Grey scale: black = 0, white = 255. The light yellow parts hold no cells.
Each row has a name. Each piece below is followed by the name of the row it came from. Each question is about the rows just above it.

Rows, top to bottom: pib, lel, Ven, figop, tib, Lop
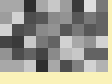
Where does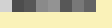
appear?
lel
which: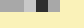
Lop
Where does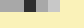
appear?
pib

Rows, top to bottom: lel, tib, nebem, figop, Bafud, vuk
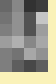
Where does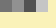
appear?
tib
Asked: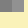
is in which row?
nebem

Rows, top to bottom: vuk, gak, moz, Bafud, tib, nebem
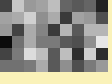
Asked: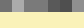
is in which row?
Bafud
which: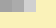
gak
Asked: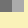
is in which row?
Bafud
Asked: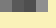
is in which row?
Bafud

